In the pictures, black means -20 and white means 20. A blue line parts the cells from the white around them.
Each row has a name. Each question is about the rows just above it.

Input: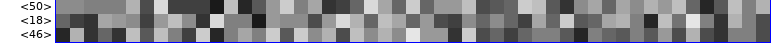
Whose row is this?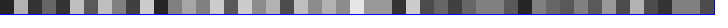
<46>
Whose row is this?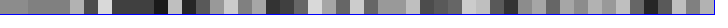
<50>
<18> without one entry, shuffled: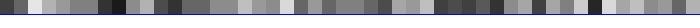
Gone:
-2

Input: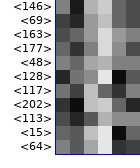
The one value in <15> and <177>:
-4
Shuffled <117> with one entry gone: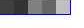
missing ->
-2
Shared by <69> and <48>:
-4

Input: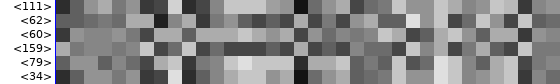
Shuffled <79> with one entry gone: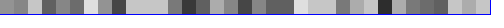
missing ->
-7
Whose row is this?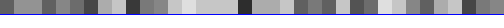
<79>
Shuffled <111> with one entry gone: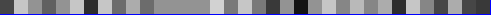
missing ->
5
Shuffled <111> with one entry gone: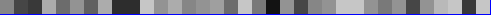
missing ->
13
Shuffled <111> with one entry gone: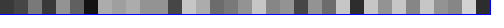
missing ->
9

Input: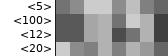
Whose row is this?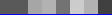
<100>
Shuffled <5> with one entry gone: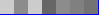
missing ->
10
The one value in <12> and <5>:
-2

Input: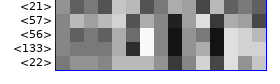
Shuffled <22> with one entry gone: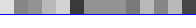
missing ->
11
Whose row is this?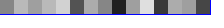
<57>
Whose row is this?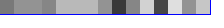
<22>
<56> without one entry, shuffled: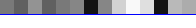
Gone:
-3
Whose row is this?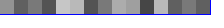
<21>

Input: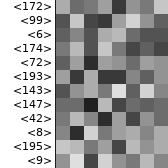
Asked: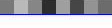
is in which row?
<42>
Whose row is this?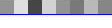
<9>

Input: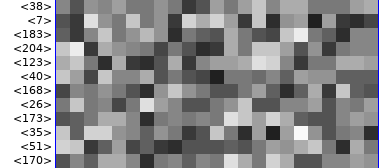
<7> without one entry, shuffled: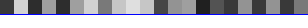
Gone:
7
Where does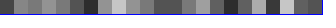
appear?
<168>
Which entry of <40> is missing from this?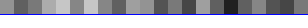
-3
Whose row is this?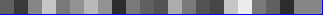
<183>
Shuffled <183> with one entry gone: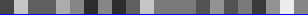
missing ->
9

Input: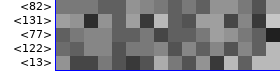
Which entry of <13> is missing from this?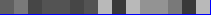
7
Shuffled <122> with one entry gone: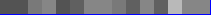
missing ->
-3

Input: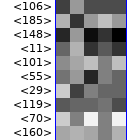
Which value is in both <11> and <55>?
-4
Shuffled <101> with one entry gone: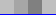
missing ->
2
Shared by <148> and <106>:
4

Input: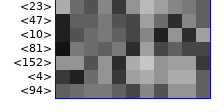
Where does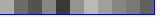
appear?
<23>
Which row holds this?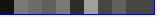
<81>
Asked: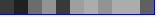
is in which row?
<4>
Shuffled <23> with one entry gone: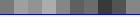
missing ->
9

